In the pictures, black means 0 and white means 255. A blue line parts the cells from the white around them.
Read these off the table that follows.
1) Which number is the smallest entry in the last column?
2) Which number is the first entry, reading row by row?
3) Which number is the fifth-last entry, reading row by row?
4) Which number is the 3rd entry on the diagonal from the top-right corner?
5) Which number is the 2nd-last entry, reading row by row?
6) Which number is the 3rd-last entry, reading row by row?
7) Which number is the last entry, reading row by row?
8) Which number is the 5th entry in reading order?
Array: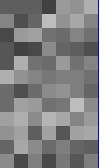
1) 79
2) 94
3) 126
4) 107
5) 86
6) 119
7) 126
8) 154

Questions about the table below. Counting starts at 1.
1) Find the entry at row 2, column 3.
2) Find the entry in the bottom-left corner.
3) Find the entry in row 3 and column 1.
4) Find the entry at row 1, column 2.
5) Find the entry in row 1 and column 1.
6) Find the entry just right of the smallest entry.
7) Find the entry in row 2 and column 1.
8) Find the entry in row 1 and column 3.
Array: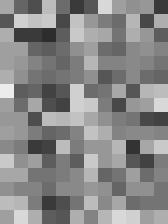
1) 194
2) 159
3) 174
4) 101
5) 167
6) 93
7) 86
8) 78

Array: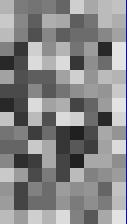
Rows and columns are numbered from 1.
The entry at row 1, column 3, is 116
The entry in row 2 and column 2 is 135
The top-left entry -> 180
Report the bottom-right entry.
227
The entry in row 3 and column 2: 129
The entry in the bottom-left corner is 187
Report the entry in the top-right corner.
194
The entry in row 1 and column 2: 123
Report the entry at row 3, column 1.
187
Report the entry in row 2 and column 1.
201
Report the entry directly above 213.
227

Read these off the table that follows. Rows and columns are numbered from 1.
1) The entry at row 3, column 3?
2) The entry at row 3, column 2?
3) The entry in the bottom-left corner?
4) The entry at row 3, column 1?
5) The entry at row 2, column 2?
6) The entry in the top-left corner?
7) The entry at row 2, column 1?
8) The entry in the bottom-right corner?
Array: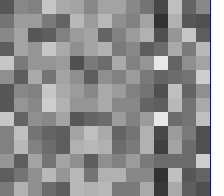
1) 87
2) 163
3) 122
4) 136
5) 155
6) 87
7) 116
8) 80

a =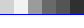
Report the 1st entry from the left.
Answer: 210
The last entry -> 48
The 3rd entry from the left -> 155
